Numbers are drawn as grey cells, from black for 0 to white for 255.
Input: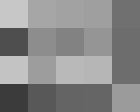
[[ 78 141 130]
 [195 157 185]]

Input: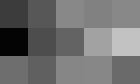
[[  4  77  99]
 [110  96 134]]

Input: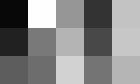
[[ 33 121 180]
 [ 93 109 210]]

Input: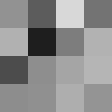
[[177  30 125]
 [ 76 142 165]]

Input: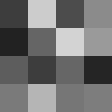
[[ 34 101 211]
 [ 93  61 102]]

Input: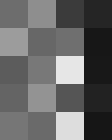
[[156 103 111]
 [ 92 120 230]]

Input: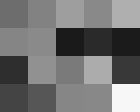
[[133 138  26]
 [ 46 145 122]]

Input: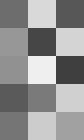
[[151  70 212]
 [145 239  63]]

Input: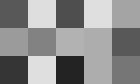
[[155 130 178]
 [ 53 223  35]]
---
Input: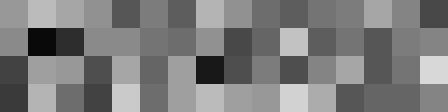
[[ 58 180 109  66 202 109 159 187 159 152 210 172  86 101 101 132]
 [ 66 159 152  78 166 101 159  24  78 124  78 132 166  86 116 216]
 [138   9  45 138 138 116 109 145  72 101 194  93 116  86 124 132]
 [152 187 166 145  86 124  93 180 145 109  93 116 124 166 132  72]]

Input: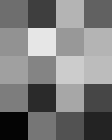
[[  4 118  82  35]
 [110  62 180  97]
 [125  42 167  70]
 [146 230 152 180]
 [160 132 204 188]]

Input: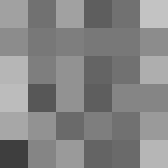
[[ 62 133 154 100 106 182]
 [140 120 126 120 120 140]
 [161 113 161  94 113 195]
 [167 146 106 126 113 154]
 [182 126 146 100 113 174]
 [188  87 146  94 133 133]]

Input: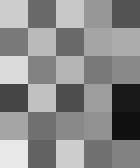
[[ 69 193  77 157  25]
 [121 186 106 165 172]
 [165 113 137 145  17]
 [205 106 199 151  83]
 [219 129 180 121 137]
 [232  98 205 113 129]]

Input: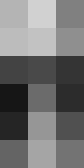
[[ 22 107  44]
 [ 37 150  80]
 [ 67  73  52]
 [100 165 115]
 [180 209 128]
 [188 194 143]]

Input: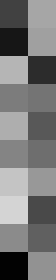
[[  2 146]
 [ 22 160]
 [ 65 166]
 [124 116]
 [132 110]
 [139  96]
 [174  88]
 [181  44]
 [196 152]
 [212  73]]
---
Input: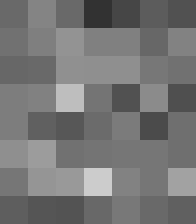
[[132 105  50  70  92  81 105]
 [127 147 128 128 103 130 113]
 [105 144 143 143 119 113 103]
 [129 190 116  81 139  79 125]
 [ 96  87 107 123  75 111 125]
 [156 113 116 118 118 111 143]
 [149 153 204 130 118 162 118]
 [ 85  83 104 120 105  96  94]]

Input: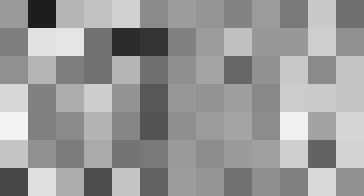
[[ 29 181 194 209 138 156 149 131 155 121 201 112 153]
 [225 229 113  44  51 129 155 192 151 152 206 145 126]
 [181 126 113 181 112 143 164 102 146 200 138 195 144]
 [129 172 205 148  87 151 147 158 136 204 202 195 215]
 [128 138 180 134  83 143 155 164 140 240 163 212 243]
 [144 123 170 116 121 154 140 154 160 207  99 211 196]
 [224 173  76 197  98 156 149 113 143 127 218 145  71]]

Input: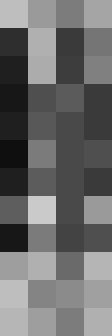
[[154 124 165 190]
 [176  58 117  46]
 [172  61 128  31]
 [ 79  91  58  23]
 [ 88  73  58  31]
 [123  73  79  15]
 [ 92  73  58  31]
 [202  73 154  94]
 [123  67  79  23]
 [176 106 181 158]
 [132 139 160 190]
 [158 124 176 182]]

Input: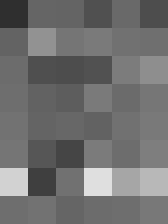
[[101 100  80 105  77  47]
 [146 117 122 113 111  99]
 [ 79  77  81 124 142 108]
 [ 98  93 122 107 118 110]
 [100 103  98 113 121 114]
 [ 86  69 123 109 126 117]
 [ 63 113 223 166 184 210]
 [114 101 108 110 120 110]]

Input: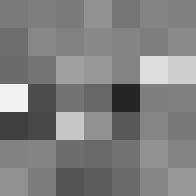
[[126 122 145 119 132 128 122]
 [135 129 136 132 126 137 111]
 [116 160 151 131 222 205 108]
 [ 77 115 103  37 127 128 242]
 [ 71 198 144  88 133 121  64]
 [131 110 105 114 144 131 130]
 [124  85  92 107 133 152 144]]

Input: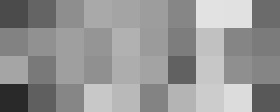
[[100 142 169 164 157 134 226 225 107  75]
 [145 159 149 177 155 125 193 133 123 130]
 [121 159 144 173 163  97 199 143 133 165]
 [ 95 134 200 185 131 180 204 220  88  41]]

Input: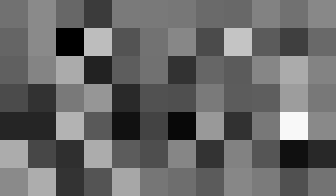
[[138 103  59 122 121 119 106 104 130 113 136 113]
 [138   0 189  83 114 135  75 196  91  63 105 101]
 [132 171  34  93 113  50 102  91 134 171 131  96]
 [ 50 121 150  41  81  79 122  92  94 157 120  75]
 [ 37 179  89  17  67   8 153  49 120 248 137  37]
 [ 71  47 172  92  78 134  51 130  85  16  40 172]
 [173  51  84 167 118 110  91 135 123  80 115 138]]
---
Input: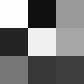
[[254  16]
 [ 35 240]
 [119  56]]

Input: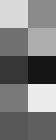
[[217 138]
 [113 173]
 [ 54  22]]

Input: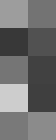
[[157 115]
 [ 56  81]
 [117  65]]

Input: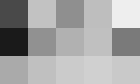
[[ 73 194]
 [ 26 145]
 [170 192]]

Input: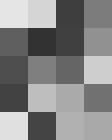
[[229 213]
 [ 95  50]
 [ 78 127]]

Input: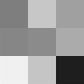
[[126 199]
 [134 139]
 [240 197]]

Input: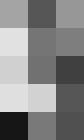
[[164  86]
 [225 117]
 [208 113]]
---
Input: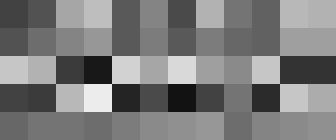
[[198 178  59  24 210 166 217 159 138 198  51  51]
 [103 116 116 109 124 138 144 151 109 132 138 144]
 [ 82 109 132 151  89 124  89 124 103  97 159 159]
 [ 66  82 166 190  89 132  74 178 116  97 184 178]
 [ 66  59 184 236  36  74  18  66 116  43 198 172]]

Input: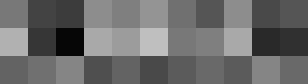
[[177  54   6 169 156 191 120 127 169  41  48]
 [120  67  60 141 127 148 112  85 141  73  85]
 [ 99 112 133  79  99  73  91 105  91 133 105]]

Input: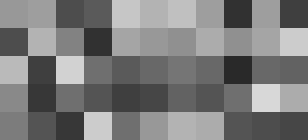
[[124  84  55 204 111 152 179 172  84  77  70]
 [152 158  77  90 198 179 192 158  49 158  63]
 [137  55 111  84  63  70  98  84 111 216 172]
 [ 77 179 130  49 165 152 144 172 144 165 204]
 [186  63 210 111  90 104 117 104  41 104  98]]

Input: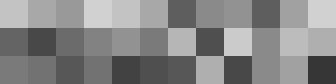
[[122 114  87 114  66  79  87 175  72 138 161  54]
 [100  72 107 130 146 122 182  79 203 138 188 175]
 [195 168 153 209 195 168  94 138 146  94 161 209]]

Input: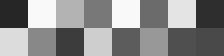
[[220 136  60 206  92 152  79  73]
 [ 38 249 179 120 249 107 228  46]]

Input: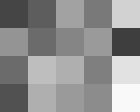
[[148 107 133 154  62]
 [ 81 175 154 140 249]
 [ 69  93 162 121 210]
 [107 190 175 127 226]]

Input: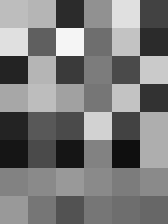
[[ 21  74  21 130  15 174]
 [189 181  43 145 224  66]
 [ 35 181  58 124  74 202]
 [ 35  88  74 210  66 174]
 [153 118  82 118 110 103]
 [130 138 153 138 124 138]
 [167 189 161 118 195  50]
 [224  95 245 110 195  43]]
